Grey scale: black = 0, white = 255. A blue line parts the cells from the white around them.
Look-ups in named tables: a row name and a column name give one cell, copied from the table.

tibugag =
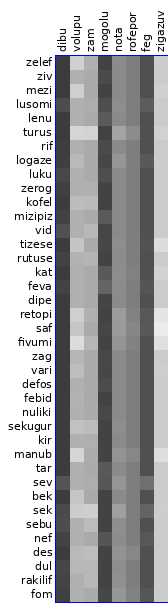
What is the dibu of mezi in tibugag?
60
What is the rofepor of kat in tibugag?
129
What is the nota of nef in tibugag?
140
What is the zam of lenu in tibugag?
170
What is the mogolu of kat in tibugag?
89
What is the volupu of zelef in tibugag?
208
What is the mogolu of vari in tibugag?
71
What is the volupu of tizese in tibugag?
196
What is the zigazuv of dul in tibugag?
203
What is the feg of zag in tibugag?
80
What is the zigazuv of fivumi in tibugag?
223
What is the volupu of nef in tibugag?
176
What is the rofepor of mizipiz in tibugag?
126

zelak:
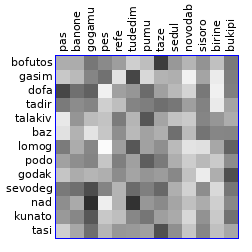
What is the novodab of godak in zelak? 194
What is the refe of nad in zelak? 179
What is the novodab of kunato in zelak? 215
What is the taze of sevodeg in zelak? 104
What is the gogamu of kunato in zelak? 87
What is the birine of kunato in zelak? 201
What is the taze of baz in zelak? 175
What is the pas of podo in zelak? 161
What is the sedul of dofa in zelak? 185
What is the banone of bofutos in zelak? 172
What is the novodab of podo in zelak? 205
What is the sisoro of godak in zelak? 236
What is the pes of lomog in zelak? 251
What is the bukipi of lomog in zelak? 98
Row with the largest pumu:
gasim

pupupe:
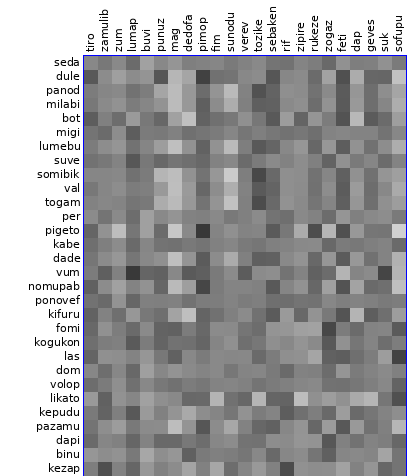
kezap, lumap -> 102
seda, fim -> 134
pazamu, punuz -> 140
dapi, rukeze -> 147
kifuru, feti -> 84
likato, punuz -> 143
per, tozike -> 139
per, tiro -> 139
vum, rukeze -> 97
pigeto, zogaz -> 181
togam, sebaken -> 105
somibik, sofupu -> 159
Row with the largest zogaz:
pigeto

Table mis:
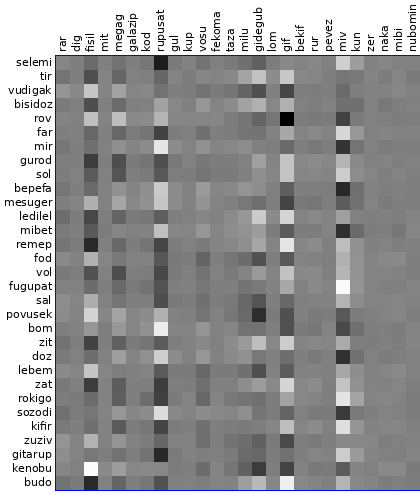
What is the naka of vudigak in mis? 130
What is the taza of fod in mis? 118
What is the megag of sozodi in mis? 150
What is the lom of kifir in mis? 133
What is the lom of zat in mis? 137
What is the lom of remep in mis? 132
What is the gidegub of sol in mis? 143
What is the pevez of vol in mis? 128
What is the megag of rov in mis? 189
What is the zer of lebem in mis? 130
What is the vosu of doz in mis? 150
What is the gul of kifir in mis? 124
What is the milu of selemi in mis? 112
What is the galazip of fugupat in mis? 122
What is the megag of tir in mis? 101
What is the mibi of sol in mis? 132
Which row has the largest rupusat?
bom

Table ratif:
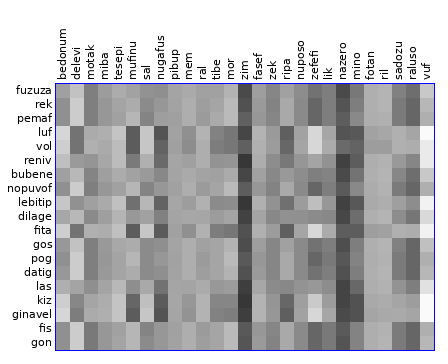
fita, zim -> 81
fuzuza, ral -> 161
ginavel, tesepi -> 196
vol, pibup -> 160
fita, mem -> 144
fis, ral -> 155
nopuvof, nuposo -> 138
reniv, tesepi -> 188
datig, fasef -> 154
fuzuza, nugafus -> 143
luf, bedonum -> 214
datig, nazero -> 81
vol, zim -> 96
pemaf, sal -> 132
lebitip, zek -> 146

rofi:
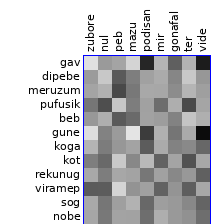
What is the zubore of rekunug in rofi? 168
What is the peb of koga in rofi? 151
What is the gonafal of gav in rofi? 95
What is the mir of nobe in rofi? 174
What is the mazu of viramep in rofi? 147
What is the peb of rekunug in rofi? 167

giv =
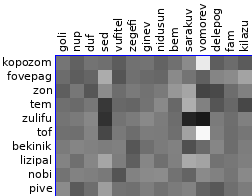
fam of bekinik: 109
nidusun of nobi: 140
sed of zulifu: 49
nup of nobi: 130
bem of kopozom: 112
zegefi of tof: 109
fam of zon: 109
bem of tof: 111
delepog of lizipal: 114
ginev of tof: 124
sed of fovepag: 172
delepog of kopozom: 94
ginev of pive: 126
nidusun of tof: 123
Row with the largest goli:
pive

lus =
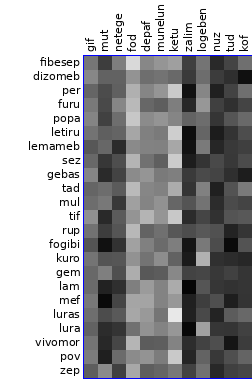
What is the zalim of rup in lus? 77
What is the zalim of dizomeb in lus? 58
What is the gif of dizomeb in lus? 135
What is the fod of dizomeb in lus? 147
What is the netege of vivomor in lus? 70
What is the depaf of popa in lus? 139
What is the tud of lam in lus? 50
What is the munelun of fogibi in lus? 107
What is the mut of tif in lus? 41
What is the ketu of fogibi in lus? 126
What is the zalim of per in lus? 17
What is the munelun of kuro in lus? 141
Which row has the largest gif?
tif

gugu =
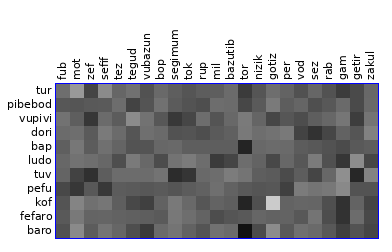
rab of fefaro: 77
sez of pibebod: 79
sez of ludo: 123
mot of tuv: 66
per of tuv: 75
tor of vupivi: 122
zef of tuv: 48
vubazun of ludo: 104
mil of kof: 99
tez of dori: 107
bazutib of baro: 107
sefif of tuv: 93
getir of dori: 85
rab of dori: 70

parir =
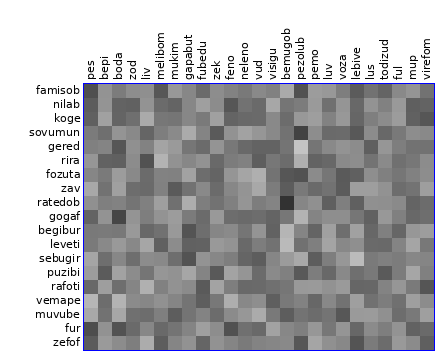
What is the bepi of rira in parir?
98
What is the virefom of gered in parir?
114
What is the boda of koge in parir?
100
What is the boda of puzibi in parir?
162
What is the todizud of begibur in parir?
128
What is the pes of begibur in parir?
121
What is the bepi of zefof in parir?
154
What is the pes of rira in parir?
150
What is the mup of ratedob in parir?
100
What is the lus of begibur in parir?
103
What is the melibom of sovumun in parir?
126
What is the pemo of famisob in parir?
156
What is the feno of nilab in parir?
86
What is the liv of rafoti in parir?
176
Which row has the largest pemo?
zefof

